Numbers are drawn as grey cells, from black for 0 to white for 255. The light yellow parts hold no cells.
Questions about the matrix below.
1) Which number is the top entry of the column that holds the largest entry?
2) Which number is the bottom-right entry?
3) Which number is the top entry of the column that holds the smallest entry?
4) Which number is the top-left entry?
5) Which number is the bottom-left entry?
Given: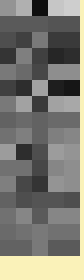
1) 206
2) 90
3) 14
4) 148
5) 98

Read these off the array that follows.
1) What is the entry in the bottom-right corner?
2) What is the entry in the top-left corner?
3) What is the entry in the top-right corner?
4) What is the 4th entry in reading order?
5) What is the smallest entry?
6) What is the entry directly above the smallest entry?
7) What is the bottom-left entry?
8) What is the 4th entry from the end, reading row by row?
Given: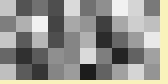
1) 148
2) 198
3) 120
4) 77
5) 27
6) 218
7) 190
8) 98

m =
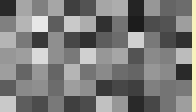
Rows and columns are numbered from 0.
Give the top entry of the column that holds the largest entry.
129
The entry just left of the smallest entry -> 115
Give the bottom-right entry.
158
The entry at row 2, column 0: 181
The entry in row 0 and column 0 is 41
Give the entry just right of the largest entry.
92
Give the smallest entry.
27
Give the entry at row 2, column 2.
56
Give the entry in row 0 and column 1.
166
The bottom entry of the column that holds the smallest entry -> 41
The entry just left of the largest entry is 181
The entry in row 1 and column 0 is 129
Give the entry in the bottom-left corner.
201
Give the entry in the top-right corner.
107
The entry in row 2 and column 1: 121
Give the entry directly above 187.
49

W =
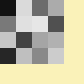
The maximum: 230
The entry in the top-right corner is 171
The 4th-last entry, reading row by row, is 38
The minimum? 18
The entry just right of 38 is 191

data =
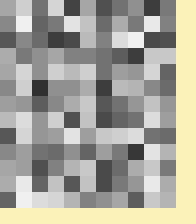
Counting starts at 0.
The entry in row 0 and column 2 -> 114
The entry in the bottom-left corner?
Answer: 100
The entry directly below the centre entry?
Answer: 194
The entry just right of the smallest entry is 144
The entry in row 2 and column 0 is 87
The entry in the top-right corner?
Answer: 121
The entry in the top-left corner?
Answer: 166
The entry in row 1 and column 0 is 136
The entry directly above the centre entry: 172
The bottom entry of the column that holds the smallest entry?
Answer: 220
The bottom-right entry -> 180
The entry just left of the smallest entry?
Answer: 207
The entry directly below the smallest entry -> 93
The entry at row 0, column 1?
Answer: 207
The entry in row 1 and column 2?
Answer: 100

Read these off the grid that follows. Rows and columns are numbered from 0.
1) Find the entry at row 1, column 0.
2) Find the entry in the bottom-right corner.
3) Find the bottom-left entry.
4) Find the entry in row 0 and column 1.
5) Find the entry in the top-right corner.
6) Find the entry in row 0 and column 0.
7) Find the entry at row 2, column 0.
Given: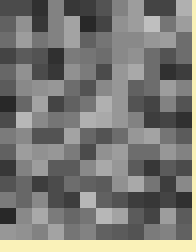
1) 97
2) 97
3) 151
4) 75
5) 176
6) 75
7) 109
